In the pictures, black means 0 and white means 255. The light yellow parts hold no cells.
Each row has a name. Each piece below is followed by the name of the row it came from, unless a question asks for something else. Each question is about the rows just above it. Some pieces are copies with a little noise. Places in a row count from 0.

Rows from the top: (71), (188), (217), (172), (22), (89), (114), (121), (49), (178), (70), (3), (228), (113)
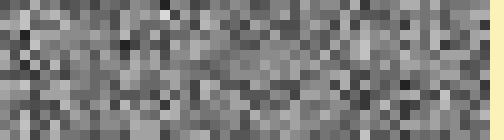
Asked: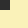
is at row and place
(114), 2
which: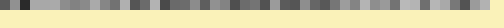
(172)
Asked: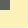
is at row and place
(217), 3
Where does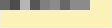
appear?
(228)
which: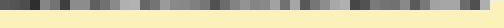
(121)
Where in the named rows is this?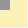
(89), 28
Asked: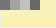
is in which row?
(89)

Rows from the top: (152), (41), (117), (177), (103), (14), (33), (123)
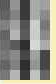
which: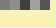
(14)
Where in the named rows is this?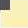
(117), 2
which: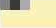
(41)
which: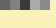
(41)

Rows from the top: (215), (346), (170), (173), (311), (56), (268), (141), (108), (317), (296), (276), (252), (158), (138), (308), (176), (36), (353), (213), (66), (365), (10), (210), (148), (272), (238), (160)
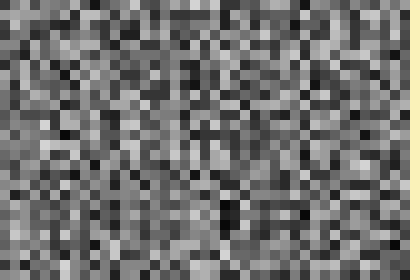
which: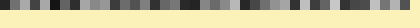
(268)
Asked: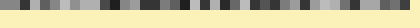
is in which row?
(311)
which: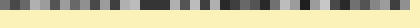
(317)

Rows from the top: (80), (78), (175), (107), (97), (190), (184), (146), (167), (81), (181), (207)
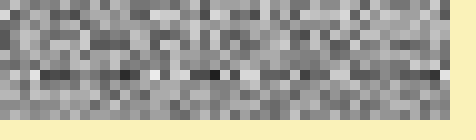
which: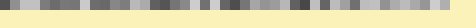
(107)
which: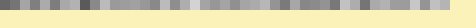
(175)

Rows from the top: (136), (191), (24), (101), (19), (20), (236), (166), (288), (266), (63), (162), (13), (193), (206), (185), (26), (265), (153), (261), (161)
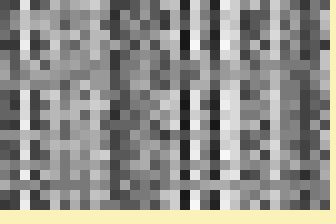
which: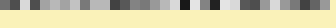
(101)
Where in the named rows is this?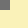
(101), 0

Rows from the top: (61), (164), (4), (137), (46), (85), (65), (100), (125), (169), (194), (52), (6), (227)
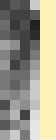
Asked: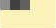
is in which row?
(46)
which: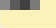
(85)
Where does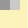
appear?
(169)
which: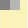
(52)
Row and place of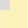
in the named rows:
(52), 3
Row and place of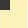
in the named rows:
(4), 1
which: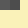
(61)

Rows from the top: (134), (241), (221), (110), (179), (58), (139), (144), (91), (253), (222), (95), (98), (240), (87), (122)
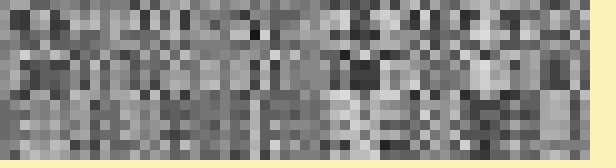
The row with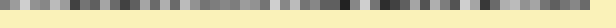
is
(58)
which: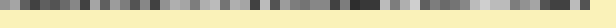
(91)
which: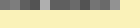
(95)
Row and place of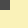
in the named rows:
(222), 57
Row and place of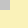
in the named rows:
(139), 47
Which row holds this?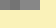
(91)

